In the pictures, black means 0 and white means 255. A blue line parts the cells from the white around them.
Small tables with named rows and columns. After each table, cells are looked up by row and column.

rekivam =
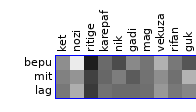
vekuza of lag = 152
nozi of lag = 174
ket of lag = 120
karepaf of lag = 114
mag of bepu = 116
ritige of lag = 58
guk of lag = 134
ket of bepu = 142
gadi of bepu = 137
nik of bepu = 76
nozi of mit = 148

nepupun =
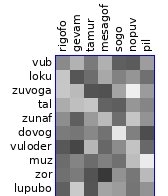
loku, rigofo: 198
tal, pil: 133
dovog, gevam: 118
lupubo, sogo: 156
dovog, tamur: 136
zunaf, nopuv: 197
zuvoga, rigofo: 199
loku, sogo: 130
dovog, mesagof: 114
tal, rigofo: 172
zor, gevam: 123

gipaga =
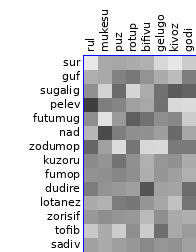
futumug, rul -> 143
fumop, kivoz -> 159
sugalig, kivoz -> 91
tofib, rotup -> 142
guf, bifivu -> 147
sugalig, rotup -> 213
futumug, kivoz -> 135
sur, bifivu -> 177
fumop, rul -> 146
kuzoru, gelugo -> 150
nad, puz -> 126
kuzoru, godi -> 171
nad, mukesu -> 75
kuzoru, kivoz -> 145
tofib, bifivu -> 203
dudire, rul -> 125

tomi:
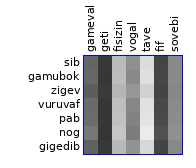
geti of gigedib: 56
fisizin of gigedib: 185
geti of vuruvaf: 55
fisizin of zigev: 181
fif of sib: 68
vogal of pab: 130
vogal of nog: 124

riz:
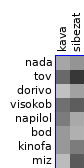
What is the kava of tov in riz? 105
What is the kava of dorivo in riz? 193
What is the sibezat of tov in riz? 55
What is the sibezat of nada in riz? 148
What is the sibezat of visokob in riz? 93
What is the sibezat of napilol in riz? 169
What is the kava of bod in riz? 153
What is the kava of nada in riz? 166
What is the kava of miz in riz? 188
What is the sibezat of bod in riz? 176
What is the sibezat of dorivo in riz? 161
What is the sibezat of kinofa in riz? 124
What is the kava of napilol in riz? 124
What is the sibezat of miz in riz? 90
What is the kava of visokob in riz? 112
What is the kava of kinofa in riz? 152

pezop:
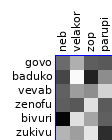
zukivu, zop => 230
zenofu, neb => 94
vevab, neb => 97
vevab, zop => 142
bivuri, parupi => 95
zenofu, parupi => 91
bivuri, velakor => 224

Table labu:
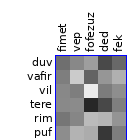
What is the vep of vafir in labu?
203
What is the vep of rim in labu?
134
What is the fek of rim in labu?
148
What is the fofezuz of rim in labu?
187
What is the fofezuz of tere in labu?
39
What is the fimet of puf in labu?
141
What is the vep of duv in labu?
136
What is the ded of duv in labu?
73
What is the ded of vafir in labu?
150
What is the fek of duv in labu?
104
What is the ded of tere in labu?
72
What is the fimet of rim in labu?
118
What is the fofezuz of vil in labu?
235
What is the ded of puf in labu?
55
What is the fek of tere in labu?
127
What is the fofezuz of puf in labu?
172
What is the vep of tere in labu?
139
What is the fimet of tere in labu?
137
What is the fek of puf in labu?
126
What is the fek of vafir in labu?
176
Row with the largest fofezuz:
vil

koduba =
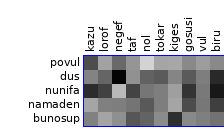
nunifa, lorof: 65
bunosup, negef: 143
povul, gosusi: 137
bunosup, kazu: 129
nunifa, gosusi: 52
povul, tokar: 165

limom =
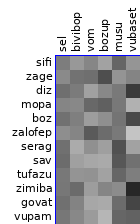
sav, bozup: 170
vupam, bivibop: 136
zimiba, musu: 140
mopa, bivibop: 136
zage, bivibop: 114
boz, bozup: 143
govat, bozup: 170
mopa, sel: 133
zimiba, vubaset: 39
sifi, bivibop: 152
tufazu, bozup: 162
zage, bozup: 78
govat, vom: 167
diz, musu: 121
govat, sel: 112
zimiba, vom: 157
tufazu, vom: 146
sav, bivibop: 160
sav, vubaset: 113
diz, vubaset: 58
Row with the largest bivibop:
serag

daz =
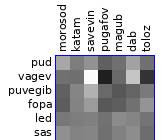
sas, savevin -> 133
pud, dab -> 162
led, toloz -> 116
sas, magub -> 129
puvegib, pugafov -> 105
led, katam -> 125
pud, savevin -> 146
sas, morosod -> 144
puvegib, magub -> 87
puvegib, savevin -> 177
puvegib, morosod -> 97
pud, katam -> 125
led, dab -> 133
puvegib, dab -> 100
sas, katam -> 130
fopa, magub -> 94
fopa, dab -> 113
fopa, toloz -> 148
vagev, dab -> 197
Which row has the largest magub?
led

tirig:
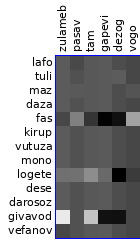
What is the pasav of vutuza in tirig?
81
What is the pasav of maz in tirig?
89
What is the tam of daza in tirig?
88
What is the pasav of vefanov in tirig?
81
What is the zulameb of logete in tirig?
112
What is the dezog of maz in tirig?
77
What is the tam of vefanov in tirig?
88
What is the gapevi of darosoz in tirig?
90
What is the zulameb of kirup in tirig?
91
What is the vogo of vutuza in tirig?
71
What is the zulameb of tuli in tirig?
91
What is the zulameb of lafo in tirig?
91
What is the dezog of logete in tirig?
1
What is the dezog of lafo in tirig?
77
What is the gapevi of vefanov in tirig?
90
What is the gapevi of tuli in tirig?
90
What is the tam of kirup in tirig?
88
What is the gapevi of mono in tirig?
90

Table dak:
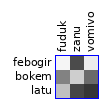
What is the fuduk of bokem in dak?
130
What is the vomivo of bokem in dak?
106
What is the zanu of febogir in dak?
75
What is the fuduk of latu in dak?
192
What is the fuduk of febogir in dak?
245
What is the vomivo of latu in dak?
53
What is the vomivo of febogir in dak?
236
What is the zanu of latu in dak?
69
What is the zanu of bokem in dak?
206

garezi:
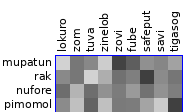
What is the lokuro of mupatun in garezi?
210
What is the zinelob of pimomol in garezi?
192
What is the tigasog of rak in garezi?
118
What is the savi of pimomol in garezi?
203
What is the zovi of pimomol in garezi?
122
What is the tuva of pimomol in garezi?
99
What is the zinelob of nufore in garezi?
145
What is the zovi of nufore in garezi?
124
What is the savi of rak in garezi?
139
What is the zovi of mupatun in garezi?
67
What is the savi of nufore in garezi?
146
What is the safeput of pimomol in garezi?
164
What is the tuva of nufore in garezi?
110
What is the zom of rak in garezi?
119
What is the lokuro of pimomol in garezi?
139
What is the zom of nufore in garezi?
180
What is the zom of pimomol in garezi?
192
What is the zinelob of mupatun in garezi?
205
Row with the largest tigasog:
mupatun

